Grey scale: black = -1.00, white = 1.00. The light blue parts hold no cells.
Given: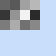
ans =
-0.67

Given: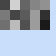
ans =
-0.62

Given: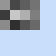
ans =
-0.01

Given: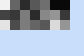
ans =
-0.56

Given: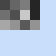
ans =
-0.71

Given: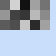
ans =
0.08

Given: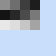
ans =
-0.05

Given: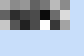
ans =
0.72

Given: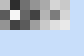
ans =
0.67

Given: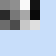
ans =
-0.93
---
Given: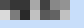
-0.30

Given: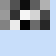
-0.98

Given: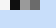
-0.88

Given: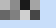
0.00

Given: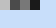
-0.41

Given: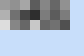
-0.19

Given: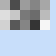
0.04

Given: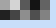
0.11
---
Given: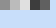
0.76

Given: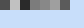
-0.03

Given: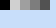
0.25

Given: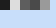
-0.26

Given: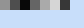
-0.21

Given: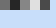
0.05

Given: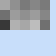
0.13

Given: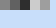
-0.64
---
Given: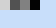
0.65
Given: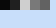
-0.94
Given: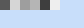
-0.31
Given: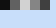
-0.88
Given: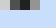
0.62
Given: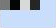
-0.06
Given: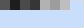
-0.34
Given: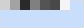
0.64
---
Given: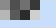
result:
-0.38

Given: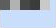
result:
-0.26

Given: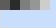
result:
-0.01

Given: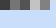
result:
-0.08

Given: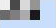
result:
-0.17

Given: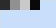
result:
0.14
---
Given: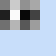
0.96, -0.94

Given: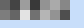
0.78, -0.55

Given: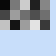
0.78, -0.94

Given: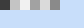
0.89, -0.53

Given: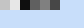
0.81, -0.88

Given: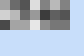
0.81, -0.53

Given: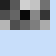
0.63, -0.94

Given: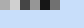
0.63, -0.83

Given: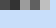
0.50, -0.60
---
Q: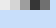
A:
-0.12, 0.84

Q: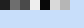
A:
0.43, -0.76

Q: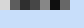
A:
-0.19, 0.69

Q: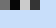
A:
-0.59, -0.12

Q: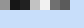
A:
-0.29, 0.16

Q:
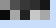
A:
-0.83, -0.92

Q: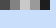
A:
-0.77, -0.42
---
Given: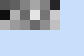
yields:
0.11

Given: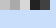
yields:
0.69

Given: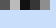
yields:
-0.87

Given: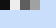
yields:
-0.26

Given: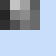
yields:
-0.09

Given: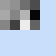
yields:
0.85

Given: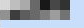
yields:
-0.27

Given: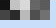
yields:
0.45

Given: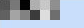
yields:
0.02

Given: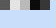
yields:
0.45
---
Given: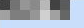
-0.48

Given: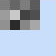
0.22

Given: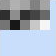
-0.63

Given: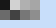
-0.82

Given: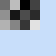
0.14

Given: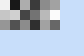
0.55
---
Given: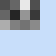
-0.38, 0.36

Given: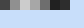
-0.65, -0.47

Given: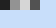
-0.36, -0.74

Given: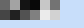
-0.10, -0.46

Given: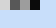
-0.91, 0.67

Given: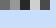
-0.42, -0.15

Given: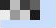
-0.24, 0.84
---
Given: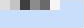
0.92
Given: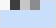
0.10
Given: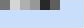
-0.26
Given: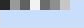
0.55
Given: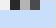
-0.41
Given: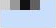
-0.25
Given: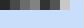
0.57
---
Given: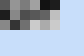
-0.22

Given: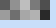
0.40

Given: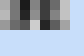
0.03

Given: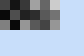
-0.30

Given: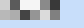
0.72

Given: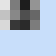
-0.38

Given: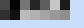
0.19

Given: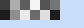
0.75

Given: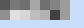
-0.49

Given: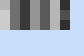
0.43
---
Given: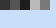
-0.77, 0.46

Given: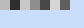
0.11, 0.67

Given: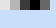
-0.54, 0.79

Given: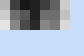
-0.75, 0.79

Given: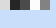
-0.41, 0.98

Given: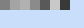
0.09, 0.57

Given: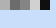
0.04, 0.64

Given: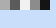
0.89, 0.89

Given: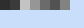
0.18, 0.53
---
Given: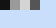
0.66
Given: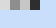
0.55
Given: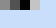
-0.98
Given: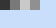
0.58
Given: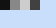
0.61
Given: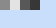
-0.31
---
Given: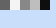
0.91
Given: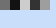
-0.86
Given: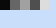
-0.20
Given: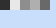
0.82
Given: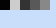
0.61
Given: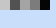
-0.36
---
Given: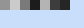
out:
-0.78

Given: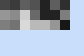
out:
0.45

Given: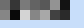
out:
0.05

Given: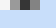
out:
0.92

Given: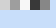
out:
0.24

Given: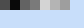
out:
-0.04

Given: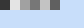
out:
0.26
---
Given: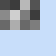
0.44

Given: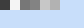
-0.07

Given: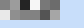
-0.72

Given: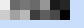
-0.07

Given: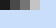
-0.08

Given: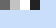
1.00

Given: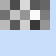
0.70
